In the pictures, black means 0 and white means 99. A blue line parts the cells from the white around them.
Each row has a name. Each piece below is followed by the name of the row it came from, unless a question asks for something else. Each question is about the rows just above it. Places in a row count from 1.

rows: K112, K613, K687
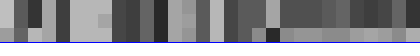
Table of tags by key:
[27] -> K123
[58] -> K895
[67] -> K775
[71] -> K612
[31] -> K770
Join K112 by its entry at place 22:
K770
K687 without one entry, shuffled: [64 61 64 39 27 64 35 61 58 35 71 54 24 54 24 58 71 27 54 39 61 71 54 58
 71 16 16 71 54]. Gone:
[67]
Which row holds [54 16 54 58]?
K687
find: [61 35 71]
K613
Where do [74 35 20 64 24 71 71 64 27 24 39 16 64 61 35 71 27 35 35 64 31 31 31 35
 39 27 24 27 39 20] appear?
K613

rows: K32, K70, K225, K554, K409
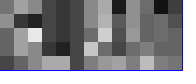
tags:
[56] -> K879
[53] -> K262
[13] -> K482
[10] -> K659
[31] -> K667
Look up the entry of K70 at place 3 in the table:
K482
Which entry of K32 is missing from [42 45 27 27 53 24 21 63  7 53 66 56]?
[10]
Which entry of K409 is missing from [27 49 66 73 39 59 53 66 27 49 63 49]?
[45]
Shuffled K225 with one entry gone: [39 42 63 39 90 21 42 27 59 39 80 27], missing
[31]
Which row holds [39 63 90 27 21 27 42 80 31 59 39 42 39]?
K225
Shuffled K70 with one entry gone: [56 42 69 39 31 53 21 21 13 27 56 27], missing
[35]
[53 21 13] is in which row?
K554

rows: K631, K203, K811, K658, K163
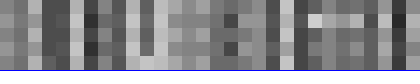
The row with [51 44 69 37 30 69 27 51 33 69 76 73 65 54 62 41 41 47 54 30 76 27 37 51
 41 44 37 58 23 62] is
K163
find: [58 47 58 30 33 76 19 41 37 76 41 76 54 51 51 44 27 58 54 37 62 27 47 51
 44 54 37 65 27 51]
K658

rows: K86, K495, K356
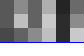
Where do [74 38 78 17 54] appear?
K495
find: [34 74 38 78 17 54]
K495
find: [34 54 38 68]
K86
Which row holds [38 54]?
K356

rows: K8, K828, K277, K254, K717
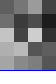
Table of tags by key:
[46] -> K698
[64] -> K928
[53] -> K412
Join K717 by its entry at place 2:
K412
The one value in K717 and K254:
[33]

